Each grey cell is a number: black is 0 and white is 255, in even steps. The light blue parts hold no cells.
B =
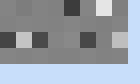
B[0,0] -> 132
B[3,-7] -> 131
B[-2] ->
[69, 196, 74, 133, 137, 72, 129, 190]
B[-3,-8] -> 130
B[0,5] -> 133
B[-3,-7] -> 132
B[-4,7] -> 127
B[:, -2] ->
[229, 128, 129, 130]
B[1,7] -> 132

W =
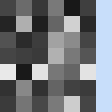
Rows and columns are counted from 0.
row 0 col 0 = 69
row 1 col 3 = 101
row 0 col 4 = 24
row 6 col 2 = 72
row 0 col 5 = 63
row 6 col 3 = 122
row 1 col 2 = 31
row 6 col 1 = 117
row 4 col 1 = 25
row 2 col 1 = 43
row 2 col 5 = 69
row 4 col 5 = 227
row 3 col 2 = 58
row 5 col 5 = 59

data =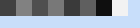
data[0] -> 65
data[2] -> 79
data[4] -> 58
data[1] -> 129

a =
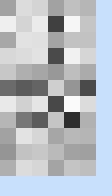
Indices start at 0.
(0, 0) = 162
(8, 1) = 227
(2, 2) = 224
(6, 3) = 71
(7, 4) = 45
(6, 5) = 219
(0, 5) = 182
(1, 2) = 235
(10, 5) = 190
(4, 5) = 172
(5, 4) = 149
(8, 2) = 214
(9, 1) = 194
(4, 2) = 165
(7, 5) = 177
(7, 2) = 91
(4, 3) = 152
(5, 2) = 100
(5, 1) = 91
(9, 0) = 149

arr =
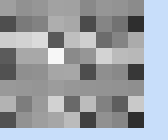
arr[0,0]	159
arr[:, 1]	[145, 122, 210, 168, 143, 151, 125, 146]
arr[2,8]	171
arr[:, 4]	[161, 168, 191, 138, 167, 151, 105, 187]
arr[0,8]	139
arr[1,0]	78
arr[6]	[179, 125, 154, 210, 105, 188, 129, 94, 201]
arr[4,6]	143
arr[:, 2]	[150, 130, 219, 168, 145, 149, 154, 158]
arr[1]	[78, 122, 130, 174, 168, 75, 133, 114, 46]
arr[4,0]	81
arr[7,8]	46
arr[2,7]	132
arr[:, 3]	[162, 174, 89, 247, 166, 156, 210, 166]
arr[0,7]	147
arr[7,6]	145

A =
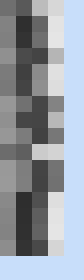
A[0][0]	111
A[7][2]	69
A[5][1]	68
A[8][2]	66
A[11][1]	127
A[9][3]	211
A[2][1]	51
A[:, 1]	[89, 47, 51, 75, 64, 68, 113, 70, 124, 95, 126, 127, 46, 47, 48, 51]
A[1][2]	101
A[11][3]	113
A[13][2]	94
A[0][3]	215
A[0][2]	188
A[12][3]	222
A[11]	[154, 127, 67, 113]
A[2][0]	128

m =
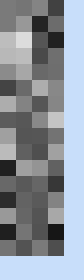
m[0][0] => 122
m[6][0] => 173
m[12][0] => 44
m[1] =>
[122, 152, 36, 108]
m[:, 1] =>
[117, 152, 220, 188, 167, 106, 131, 87, 85, 96, 160, 89, 99, 102, 117, 83]
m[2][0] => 189
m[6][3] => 134
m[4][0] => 139
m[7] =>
[92, 87, 137, 196]
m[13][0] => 153
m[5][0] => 68
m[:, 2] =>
[132, 36, 85, 74, 105, 173, 86, 137, 86, 79, 148, 102, 90, 84, 82, 122]
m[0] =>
[122, 117, 132, 65]
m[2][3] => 33
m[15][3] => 78
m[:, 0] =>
[122, 122, 189, 184, 139, 68, 173, 92, 160, 187, 32, 104, 44, 153, 31, 115]
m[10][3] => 97
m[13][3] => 168

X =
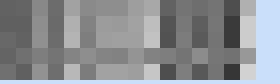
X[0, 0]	99
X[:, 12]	[111, 94, 91, 140, 88]
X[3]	[100, 113, 127, 117, 132, 142, 132, 129, 147, 130, 126, 116, 140, 118, 114, 151]
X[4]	[112, 97, 145, 110, 184, 125, 161, 162, 158, 197, 79, 126, 88, 116, 54, 209]
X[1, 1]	97
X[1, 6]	155
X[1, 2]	142
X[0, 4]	162
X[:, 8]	[158, 162, 159, 147, 158]
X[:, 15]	[175, 203, 204, 151, 209]
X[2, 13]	117
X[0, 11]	116
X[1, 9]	190
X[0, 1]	101

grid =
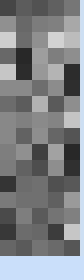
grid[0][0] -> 70
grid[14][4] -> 198
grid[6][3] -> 90
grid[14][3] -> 61
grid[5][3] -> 139
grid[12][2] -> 111
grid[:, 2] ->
[82, 125, 142, 158, 153, 110, 176, 137, 141, 64, 80, 114, 111, 90, 105, 117]
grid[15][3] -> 107
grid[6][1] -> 92
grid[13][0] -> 74
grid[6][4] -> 141
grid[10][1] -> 99
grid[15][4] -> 88
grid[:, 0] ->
[70, 142, 206, 105, 198, 137, 108, 135, 135, 126, 125, 52, 121, 74, 57, 102]
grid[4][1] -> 44
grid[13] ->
[74, 127, 90, 116, 128]
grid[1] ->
[142, 106, 125, 128, 167]
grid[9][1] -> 145

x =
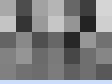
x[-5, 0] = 168
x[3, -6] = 150
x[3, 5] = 112
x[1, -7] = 196
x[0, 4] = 102
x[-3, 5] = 152
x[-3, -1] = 114
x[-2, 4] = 70
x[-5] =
[168, 78, 163, 182, 102, 62, 213]
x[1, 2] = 154
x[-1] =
[129, 114, 109, 124, 96, 111, 87]
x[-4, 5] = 35

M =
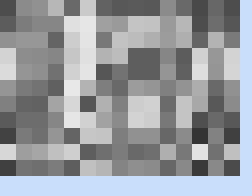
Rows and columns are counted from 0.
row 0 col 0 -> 76
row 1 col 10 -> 154
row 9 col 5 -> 94
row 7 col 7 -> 139
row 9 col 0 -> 216
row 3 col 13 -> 152
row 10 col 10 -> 102
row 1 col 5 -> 229
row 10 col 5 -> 191
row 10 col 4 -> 93
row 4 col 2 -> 143
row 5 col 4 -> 233
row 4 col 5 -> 227
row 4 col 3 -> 113
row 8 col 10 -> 103
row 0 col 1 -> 139
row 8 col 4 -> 101
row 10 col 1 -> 115
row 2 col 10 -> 156
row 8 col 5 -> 198
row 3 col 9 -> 93
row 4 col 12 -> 222
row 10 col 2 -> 110
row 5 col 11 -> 148
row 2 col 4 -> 204
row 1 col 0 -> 92
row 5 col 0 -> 150
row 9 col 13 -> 113
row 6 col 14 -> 138
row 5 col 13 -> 105
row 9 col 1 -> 157
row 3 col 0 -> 210
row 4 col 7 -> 116
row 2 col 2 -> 151
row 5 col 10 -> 128
